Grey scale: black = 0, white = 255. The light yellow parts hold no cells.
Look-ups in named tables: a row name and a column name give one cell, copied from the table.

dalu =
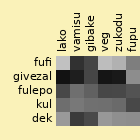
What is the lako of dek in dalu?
153
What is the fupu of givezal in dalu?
141
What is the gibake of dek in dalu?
73
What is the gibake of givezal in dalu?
70
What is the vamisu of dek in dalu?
58
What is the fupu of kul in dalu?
72
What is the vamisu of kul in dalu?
120
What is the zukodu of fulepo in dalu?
72
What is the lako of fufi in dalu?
193
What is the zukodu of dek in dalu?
143
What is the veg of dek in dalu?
152
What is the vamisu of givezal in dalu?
30
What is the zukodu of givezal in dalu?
25
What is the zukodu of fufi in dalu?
177
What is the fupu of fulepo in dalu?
83
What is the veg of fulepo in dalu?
71

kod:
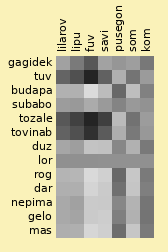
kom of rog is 122
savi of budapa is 188
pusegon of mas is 109
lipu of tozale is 65
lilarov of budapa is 177
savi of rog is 208
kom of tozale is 156
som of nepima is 179
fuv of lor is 144
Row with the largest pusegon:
tozale

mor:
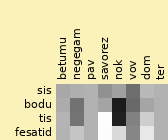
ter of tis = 177
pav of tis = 178
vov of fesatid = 134
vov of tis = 129
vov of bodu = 105
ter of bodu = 177
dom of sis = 185
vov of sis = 110
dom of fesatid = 232
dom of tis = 206
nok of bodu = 27
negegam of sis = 175
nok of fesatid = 218
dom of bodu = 165
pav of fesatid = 178
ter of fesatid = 178
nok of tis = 32
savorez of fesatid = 252
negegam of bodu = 114
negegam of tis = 116

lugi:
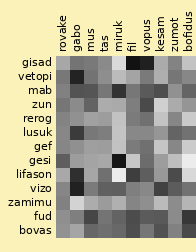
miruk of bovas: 104
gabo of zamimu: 211
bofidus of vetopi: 135
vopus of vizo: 136
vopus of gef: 112
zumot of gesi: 190
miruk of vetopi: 187
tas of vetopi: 142
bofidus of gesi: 236
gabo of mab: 83
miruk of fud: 99
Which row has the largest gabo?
zamimu

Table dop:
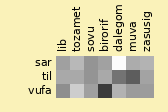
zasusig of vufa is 156
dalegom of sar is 252
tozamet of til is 169
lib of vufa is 142
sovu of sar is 148
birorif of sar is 161
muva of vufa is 155
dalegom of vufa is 178
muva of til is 93
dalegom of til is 115
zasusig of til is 163
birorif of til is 169
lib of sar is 160
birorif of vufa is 59
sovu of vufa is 160
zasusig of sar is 179
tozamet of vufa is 205
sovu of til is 148

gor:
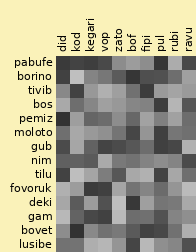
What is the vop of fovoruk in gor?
64
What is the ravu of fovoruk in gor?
187
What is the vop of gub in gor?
68
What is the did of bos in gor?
169
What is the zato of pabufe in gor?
140
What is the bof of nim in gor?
114
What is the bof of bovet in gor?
90
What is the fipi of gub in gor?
109
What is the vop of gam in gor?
65
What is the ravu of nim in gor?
75

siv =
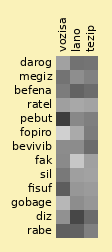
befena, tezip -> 108
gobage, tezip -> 150
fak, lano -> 199
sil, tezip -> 162
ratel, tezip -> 163
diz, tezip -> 107
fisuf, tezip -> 155
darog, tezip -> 116
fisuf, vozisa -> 93
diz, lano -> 71
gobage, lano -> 141
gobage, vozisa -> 183
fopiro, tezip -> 124
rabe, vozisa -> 96
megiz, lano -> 142
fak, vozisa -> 138
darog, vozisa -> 161
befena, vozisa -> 124
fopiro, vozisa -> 208

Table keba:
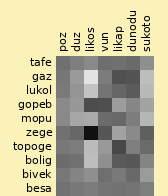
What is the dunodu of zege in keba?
138
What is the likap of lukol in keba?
102
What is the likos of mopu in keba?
170
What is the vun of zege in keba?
86
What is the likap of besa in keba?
114
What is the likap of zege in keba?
162
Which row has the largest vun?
topoge

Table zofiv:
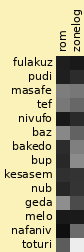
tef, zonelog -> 103
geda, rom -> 142
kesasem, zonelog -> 51
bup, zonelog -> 139
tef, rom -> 120
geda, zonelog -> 75
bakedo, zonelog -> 127
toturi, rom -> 92
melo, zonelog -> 26

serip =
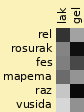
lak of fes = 127
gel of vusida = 145
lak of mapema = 107
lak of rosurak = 132
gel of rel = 162
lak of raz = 198
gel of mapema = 148
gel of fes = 72
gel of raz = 10
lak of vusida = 215
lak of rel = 51
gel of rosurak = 15

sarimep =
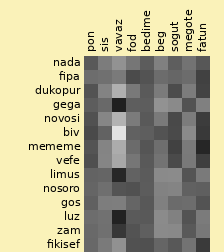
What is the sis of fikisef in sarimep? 122
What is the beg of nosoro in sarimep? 130
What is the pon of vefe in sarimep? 79
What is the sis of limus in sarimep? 101
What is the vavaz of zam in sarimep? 55
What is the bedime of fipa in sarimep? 83
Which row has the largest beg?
gega

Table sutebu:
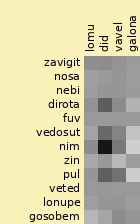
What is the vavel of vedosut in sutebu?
132
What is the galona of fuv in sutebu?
153
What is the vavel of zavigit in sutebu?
148
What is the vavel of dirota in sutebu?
140
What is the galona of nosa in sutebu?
157
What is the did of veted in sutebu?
152
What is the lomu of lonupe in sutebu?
158
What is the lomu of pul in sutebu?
150
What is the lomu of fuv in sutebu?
153

